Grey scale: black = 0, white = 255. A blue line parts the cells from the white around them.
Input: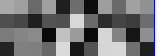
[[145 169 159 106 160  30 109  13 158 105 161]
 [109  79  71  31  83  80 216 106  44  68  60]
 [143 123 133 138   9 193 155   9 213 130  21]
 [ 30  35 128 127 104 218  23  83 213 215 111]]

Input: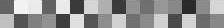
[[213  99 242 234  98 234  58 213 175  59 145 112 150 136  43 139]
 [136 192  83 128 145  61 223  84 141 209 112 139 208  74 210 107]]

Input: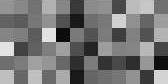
[[113 148 136 114 177 134  57 139 144  73 187 198]
 [157  98  91 119 145  81  24 110 120 209 144 101]
 [179 132 126  92 227  12 122  83 123  62 129  82]
 [ 69 226  66  96 126 159  79  37 157 129 133 184]
 [ 15 110 123 160 149 104  46 123  50  72  45 151]
 [212 191 103 191 106 170  25 101 110 118 146  55]]

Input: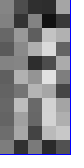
[[165 133  77  47  45]
 [ 56 129  51 131  17]
 [177 103 153  94 195]
 [ 99  90 138 175 218]
 [171 131 133  45  76]
 [126  95 177 148 225]
 [ 69  99 116 180 166]
 [164 103 189 105 210]
 [175 100 160 103 211]
 [200 109 167  67 186]
 [ 81 125  49 122  42]]

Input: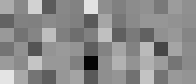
[[144 172 137 210  91 136 130 226 142 128 140 145 121 156]
 [142  99 129 128 139 134 128  89 166 119 138 150 150 146]
 [133 153 115 133 190 127 110 128 192  95 122  97 145 152]
 [140 116 145  84 148 154 148  94 131 165 130 186  70 165]
 [138 155 139 197 152 152 128   4 143 178 147 176 156 117]
 [148 228 168 116  94 151 164  89 143 149 113 195 116 153]]

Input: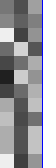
[[160 119  79]
 [127 134  96]
 [147 239  66]
 [ 85 108 211]
 [173  71 111]
 [147  32 204]
 [177  66 107]
 [192 170  82]
 [112 191  74]
 [194 173  83]
 [195 173  81]
 [149 238  63]]
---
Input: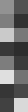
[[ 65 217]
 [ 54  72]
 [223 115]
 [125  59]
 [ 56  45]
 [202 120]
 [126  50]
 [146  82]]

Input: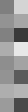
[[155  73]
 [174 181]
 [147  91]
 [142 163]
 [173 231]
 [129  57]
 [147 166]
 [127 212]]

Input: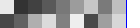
[[ 71  97 175 219 128 238  73 159 215]
 [233  51  65  89 120 156 198 122 191]]

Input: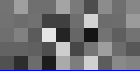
[[ 81  45 108  28 170 125 208  92 137 130]
 [ 99  99  96  79 206  71 118 158 108  87]
 [111 129  91 229  36 102  20 115  94 115]
 [114 109 113  65  64 110 211 108 109 155]
 [115 159 111 111 164 122  77 140 111 135]]

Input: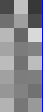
[[179 119 153]
 [150 130 113]
 [161 125 126]
 [188 114 189]
 [164 124 130]
 [184 103 217]
 [112 159  74]
 [ 72 193  55]]

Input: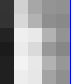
[[ 32 237 231 163 143]
 [ 32 243 232 178 151]
 [ 27 235 218 152 135]
 [ 35 239 233 178 147]
 [ 51 216 178 142 137]
 [ 52 209 167 148 145]]
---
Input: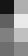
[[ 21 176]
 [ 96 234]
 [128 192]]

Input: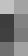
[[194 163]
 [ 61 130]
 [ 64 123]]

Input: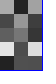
[[171  35]
 [ 71 151]
 [ 95 118]]

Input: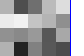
[[179  78]
 [235 241]
 [145 137]]

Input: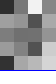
[[ 46 120]
 [159 149]
 [125 112]]

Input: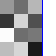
[[152 110]
 [ 53 212]
 [252 110]]

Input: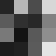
[[ 37 183]
 [ 91  48]
 [121  19]]
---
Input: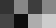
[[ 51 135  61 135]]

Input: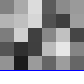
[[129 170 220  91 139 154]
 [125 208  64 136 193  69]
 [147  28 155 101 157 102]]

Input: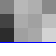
[[129 184 175 137]
 [ 44 160 168 211]]

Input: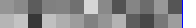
[[149 137  92 128 130 112 214 137  82 133 108 152  85]]

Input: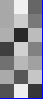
[[168 241 102]
 [175  40 188]
 [113 184 161]
 [ 81 238  54]]

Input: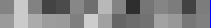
[[131 202 130  67  75 135 110 184 131  46 118 133 124  66 124]]

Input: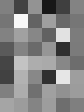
[[128  66 147  23  63 131]
 [130 161 135  97 226 124]
 [ 69 195 173 170 135 109]
 [128 173 112 160 145 156]]

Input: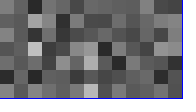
[[126  98  41 115 102  72 104 100  95  93 129  73  68]
 [131  90  52 112  55  75  87 104  83  72 102  71 126]
 [110  88 109  67 142 100 174  90  42 122  91  85  50]
 [132  89 133 111  95 121 184  80 122  89  96 115  81]]
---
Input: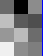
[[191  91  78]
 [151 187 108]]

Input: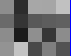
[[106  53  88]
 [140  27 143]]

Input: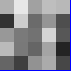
[[ 50 205 107]
 [152 122 114]]

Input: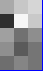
[[ 47 246 201]
 [160 113 142]]

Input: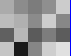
[[188 176 139]
 [ 96 184  91]]

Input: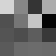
[[ 80 118 198]
 [ 84  77  93]]
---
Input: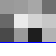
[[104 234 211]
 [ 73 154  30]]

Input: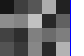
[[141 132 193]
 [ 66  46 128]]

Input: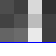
[[ 66  81 188]
 [100 107 234]]

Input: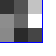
[[141 103 254]
 [137  42  69]]

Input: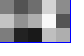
[[196 145 174]
 [125  34  25]]

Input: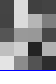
[[ 67 219 182]
 [ 85 153 152]]

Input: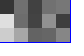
[[223 109  67]
 [205 167  99]]

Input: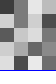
[[209 123 207]
 [ 90 200 220]]
